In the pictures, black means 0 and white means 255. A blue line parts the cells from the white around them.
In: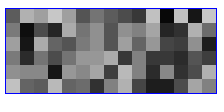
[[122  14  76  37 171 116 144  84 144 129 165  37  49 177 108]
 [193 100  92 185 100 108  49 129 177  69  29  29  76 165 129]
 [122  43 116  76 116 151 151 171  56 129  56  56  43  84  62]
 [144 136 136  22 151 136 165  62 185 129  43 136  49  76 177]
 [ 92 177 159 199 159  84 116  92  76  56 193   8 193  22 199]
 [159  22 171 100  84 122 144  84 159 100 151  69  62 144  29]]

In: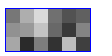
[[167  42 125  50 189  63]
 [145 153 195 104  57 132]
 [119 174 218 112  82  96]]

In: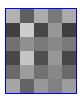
[[ 63 205  71 151  63]
 [ 71 197  79 151  71]
 [106 157 114 136 106]
 [114 144 121 136 121]
 [165 100 151 129 157]
 [178  94 171 121 171]]

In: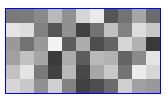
[[193 228 122  65 185  71 166 200 115 235 214]
 [228 221 130  85 145  65 115 193 130 221 200]
 [122 122 138 185 145 214 235  85 115 166 107]
 [214 200 145 207 130  65  77 107 207 160 153]
 [153 115 153 242  93 172  77 100 214 178  58]
 [160 193 166  58 172  93 185 178 100 138 228]]

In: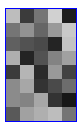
[[ 59 181  43 153  66]
 [139 167  51  74 109]
 [ 96  82  74  36 195]
 [175  36  82 131 161]
 [117 146 102 153 201]
 [189  59 117 209  29]
 [139 131 167  51  23]
 [ 89 161 175 189 117]]

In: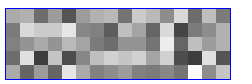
[[109 224  61 197  77 135 191 209 197 209 164 209  77  61 224  85]
 [170 177 109 156  85 156 177 185 116 203 185 141 217 109 191 123]
 [170 101 156 101 230 170 129 141 156 129 123 135 116 252 141 197]
 [129 148 170 148 185 164 123 109 148 148 116 237 101 191 156 177]
 [123 217 203 203 230 135 129  93 191 164 101 217  69 123 141 177]]

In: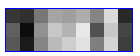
[[ 55  48 119 165 159 173 133 218  41]
 [ 88  26 133 185 206 226 127 212  61]
 [ 96  13 145 199 179 232  81 199  69]]

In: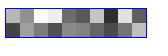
[[ 68 159 124  81 138 130 101  75 116 190]
 [182 144 251 238 108  88 197  46 225  95]]

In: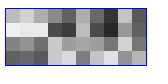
[[ 97 104  89 202 217 125 196 225 146 181]
 [131 146 112 202 158 166 158 118 210 118]
 [188 210 174 138  97 174 104  53 196  89]
 [240 233 233  75  61 188  75  40 152  97]]
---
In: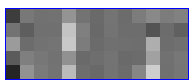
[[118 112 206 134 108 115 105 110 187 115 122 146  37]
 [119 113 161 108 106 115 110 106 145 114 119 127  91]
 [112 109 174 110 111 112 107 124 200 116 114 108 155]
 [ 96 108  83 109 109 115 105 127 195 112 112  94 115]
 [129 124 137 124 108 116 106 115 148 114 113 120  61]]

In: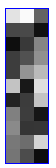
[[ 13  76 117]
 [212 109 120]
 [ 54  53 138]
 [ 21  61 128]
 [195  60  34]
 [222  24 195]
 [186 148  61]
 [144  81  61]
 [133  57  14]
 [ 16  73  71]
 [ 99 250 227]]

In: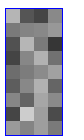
[[122 158 132 154]
 [ 75 158 205  69]
 [138 166 100 134]
 [101 177 136  93]
 [161 139 124 109]
 [113 178 135  68]
 [ 54 122 182  81]
 [152 136 132 122]
 [137  69  85 181]]

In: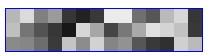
[[186 208  48  57  86 146 133 210 140 196  58 109 134 138]
 [ 56 193 212 224 169 120  69 167 215  24  55  83 117 191]
 [ 54 215 186  86 111 235 235  57  34  54 155 128 219 183]]

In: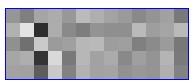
[[130 175 148 152 145 164 162 178 130 201  93 161 162]
 [122 180 148 159 137 171 162 183 121 217  52 174 166]
 [120 155 139 128 159 157 185 183 160 155 202 112 144]
 [186 165 158 186 143 143 147 125 138 173  46 227 177]
 [121 161 148 137 154 163 175 187 152 172 165 127 150]]

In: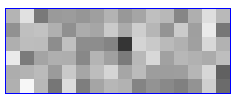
[[107 207 147 128 137 147 132 178 183 165 126 220 118 184 247 176]
 [ 97 215 182 158 157 157 187 166 213 189 166 201 155 187 179 173]
 [190 171 177 183 161 216 184 123 160 180 136 174 175 164 123 234]
 [178 216 160 177 186 201 212  53 132 141 141 192 141 188 189 175]
 [119 234 159 203 148 182 206 171 202 166 172 144 176 194 191 145]
 [185 222 175 134 184 191 165 152 179 159 150 156 154 121 225 180]]
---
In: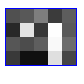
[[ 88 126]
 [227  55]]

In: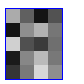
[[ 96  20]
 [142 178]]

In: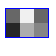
[[240 103]
 [173 133]]

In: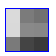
[[123 113]
 [137 135]]

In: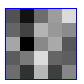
[[ 18 109]
 [ 66 180]]

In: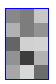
[[125 199]
 [125 147]]
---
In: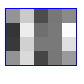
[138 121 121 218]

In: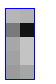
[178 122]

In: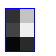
[195  67]

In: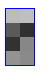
[191  90]

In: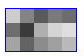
[109 212 140]

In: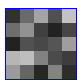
[195  34  72 190 155]
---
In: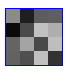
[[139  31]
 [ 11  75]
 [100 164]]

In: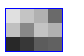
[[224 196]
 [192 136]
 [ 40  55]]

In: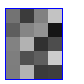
[[115  59]
 [ 94 133]
 [130 178]]

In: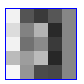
[[242  84]
 [220 130]
 [242 113]]

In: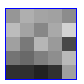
[[150 175]
 [188 163]
 [160 121]]

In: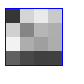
[[ 54 213]
 [208 133]
 [242 173]]
